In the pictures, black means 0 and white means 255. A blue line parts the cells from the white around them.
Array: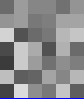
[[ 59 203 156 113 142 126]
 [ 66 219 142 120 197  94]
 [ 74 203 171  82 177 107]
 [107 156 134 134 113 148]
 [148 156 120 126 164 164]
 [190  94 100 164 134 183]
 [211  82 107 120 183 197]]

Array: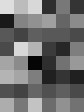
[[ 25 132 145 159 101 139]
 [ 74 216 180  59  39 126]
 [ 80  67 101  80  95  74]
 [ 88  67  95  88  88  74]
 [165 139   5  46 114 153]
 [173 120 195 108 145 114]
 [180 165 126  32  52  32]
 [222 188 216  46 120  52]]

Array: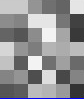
[[ 85  92 188 180 154  51]
 [100  85 140 243 166  57]
 [132 148  78 221  72 132]
 [140 132 229 229 118  65]
 [194  92 243 112 160 106]
 [202 202 148 112 100 229]
 [214 148 125 180 172 188]]

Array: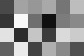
[[ 52 249 110  16 124 137]
 [ 73 163 151 169 117 189]
 [ 96 234  66 175 137  80]
 [226  44 197  60 218 203]]

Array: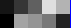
[[  0 164 149 121  34]
 [ 21  54  96 223 179]]

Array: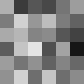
[[ 92 196 228  80 163  22]
 [124 209 151 189 124  98]
 [145 209 110 196 110 139]
 [157 117 145  98 132 104]
 [170 182 132 139  86  66]
 [176  59  86  72 117 157]]

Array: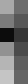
[[ 12  54]
 [123  87]
 [146  75]
 [169 109]
 [181  94]
 [197 102]]

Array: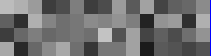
[[ 61 104 126 104 111 119 111 195  83 162  68  96  76 111 147]
 [ 96  47 176 132 111 119 139 132 147 126  35 147 155  47 176]
 [168  41 104 139 168 111  54 119 119 162  27  90  83  68  83]
 [188 176 155  61  76 126  61  76 155  90 162  68  96 104 139]]
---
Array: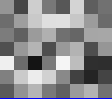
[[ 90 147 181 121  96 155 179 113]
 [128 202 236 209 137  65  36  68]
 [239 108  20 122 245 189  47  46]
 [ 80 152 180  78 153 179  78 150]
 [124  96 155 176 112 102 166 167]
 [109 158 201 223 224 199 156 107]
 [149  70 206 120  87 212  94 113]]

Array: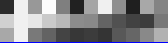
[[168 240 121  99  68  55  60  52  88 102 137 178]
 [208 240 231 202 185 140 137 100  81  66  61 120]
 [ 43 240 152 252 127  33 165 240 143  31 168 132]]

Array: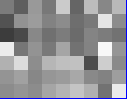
[[140 148 140 165 179 196 176 114 235]
 [148 161 135 150 155 168 137 130 158]
 [177 220 141 182 191 193  76 206 138]
 [236 118 147 121 165 114 131 248 149]
 [ 60  73 136 112 124 107 132 124 114]
 [ 82 146 156 130 140 110 121 229 140]
 [123  94 153 120 203 101 188 135 185]]

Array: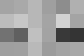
[[159 160 185 156 163 168]
 [114  96 192 163  57  52]
 [188 199 183 164 210 164]
 [164 169 183 159 141 176]]

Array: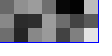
[[110  37 136 154  66 128 228]
 [136  43  46 156 109  67  89]
 [104 144 156 111   7   2 188]]

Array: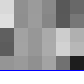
[[149 154 144 163 113  29]
 [ 92 163 151 171 210 183]
 [ 95 162 151 170 205 176]
 [223 143 156 134  89 119]
 [217 144 155 137  88 104]]

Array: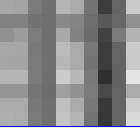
[[175 173 122 111 197 181 115  54 100 218]
 [170 170 120 110 191 171 120  57 100 206]
 [149 149 117 108 159 146 123  73 100 171]
 [182 181 123 110 204 184 121  48  99 228]
 [166 165 122 111 183 170 116  60 100 203]
 [168 167 121 110 187 170 120  60 100 204]
 [145 156 124 110 169 130 107  66 122 179]
 [129 129 114 110 136 132 110  88 103 143]
 [166 164 122 111 181 170 116  60 100 203]]
